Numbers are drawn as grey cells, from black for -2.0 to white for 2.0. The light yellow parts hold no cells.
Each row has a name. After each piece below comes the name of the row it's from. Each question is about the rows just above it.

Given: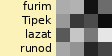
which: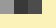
Tipek
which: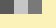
lazat
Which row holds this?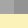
runod
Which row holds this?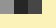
runod

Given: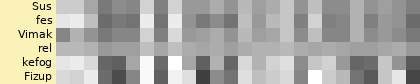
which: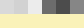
Fizup
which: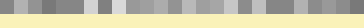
Vimak
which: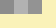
Sus

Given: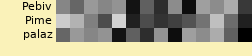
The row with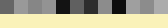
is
Pebiv
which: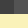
Pime
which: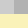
Pime

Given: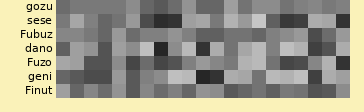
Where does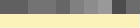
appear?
Fubuz
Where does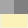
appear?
sese
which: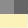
gozu
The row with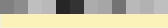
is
geni
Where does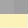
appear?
Fuzo
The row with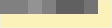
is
Fubuz

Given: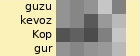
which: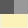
kevoz
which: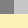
Kop

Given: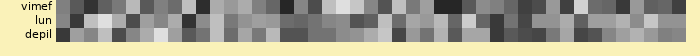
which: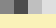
vimef
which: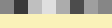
lun
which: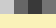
lun
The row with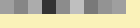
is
lun
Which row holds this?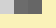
vimef
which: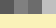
vimef
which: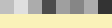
lun

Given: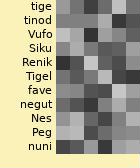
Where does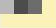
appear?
Peg
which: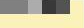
tinod

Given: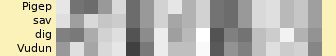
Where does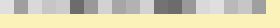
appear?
sav
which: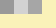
sav
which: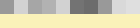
sav

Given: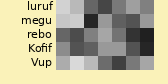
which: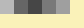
luruf
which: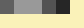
Kofif
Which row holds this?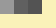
megu

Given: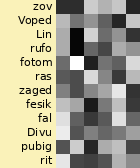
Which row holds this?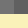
fotom
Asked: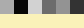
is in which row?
Lin
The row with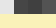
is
rit
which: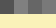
Divu
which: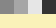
zaged
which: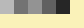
Voped

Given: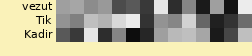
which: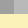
Kadir
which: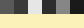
vezut
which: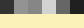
Tik
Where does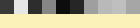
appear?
Kadir
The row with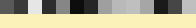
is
Kadir
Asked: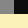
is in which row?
Kadir
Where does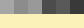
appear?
vezut

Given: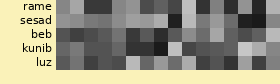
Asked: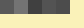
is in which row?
luz
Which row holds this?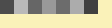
luz
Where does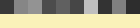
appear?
rame

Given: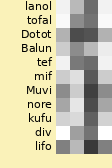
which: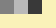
lifo
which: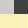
Muvi
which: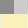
Muvi
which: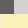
kufu

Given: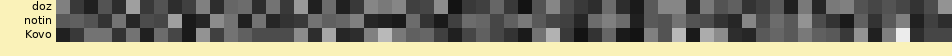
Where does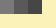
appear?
notin
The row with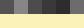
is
doz
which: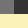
Kovo
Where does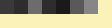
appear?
doz
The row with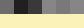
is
doz
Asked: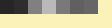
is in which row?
Kovo
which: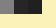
notin

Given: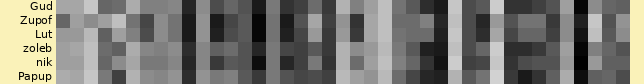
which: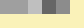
nik
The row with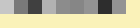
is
Papup

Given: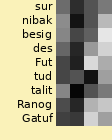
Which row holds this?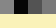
talit
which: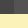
tud
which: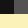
nibak
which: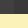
Gatuf
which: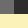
sur

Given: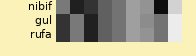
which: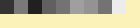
rufa
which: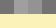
rufa
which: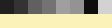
nibif
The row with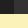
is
nibif
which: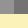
rufa
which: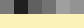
rufa

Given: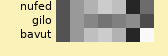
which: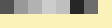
nufed
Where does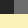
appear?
nufed
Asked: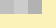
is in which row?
bavut
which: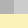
nufed
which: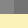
gilo
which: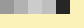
nufed

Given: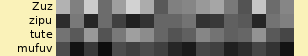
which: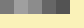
tute
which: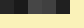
mufuv

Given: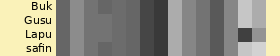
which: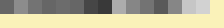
safin

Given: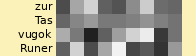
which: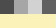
zur
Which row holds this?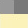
Tas
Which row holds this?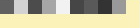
Runer
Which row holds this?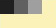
vugok
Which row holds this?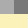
vugok
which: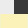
vugok

